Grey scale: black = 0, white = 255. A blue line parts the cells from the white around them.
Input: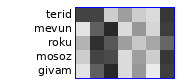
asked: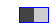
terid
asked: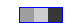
mosoz
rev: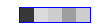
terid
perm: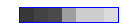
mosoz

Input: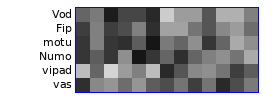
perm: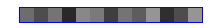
vas
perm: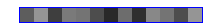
vas
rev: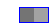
Fip
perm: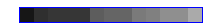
motu

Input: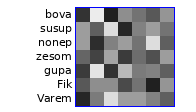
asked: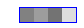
nonep
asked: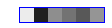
bova
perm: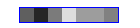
Varem
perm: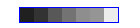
bova
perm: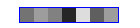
susup
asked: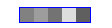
nonep
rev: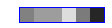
Varem

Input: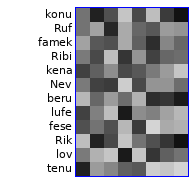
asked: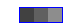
kena
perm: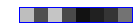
Rik
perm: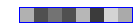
fese
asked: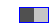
konu

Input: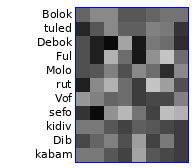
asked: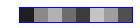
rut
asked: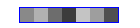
rut
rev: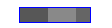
Bolok

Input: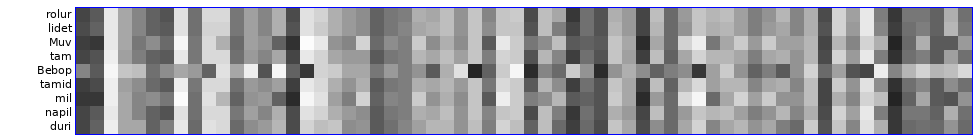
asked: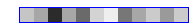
Muv
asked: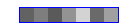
Bebop
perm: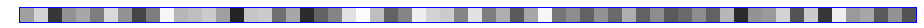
mil

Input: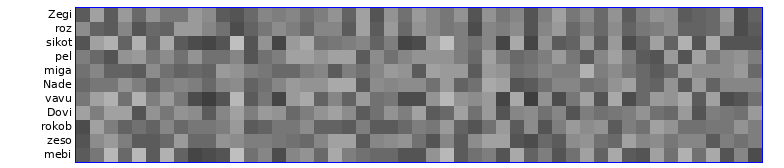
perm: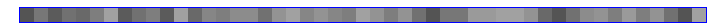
pel
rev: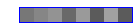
roz

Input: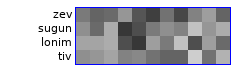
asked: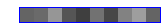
zev
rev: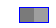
lonim
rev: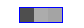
lonim
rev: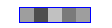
lonim
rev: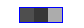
sugun

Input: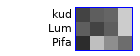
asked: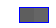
kud
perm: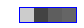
kud
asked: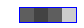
Lum

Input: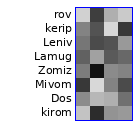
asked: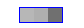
Dos
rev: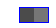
Leniv
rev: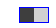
rov
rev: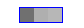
Dos
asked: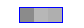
Dos
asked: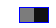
Zomiz
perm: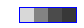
Mivom

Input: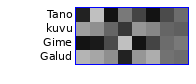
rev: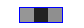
Galud
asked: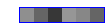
kuvu
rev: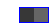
kuvu
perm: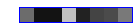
Tano
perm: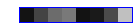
Gime

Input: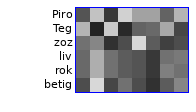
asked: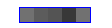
liv
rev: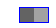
Piro
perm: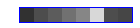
betig
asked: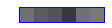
liv
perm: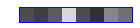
zoz

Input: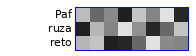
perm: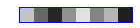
ruza
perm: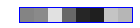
reto

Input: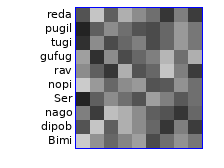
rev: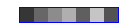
dipob
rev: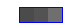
pugil
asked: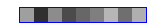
gufug
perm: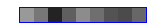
pugil
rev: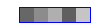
dipob
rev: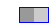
nopi
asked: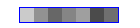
Bimi

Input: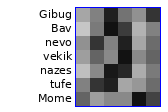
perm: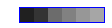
tufe
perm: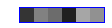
nevo
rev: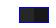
nazes
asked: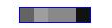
Mome

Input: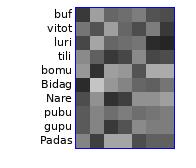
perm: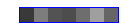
buf
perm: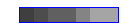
Padas
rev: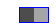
Padas

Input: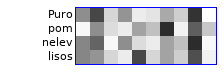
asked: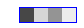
Puro
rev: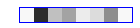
nelev

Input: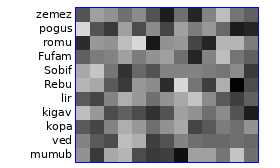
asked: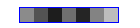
zemez
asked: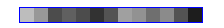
kigav

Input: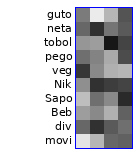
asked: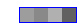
Beb
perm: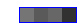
neta
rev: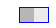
guto
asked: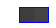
Nik

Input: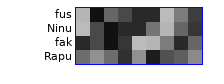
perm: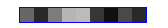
fak
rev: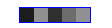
Rapu
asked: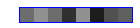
Rapu
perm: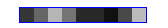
Ninu
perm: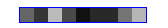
Ninu
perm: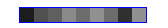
Rapu

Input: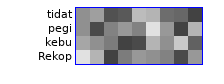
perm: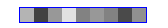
pegi
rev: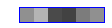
kebu
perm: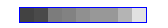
Rekop
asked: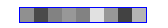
pegi

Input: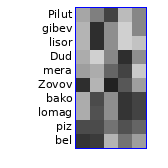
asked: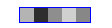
gibev
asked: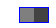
Pilut
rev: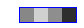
gibev

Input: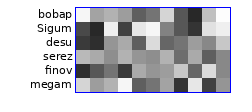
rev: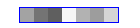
megam
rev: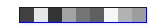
megam
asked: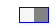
Sigum
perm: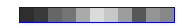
finov

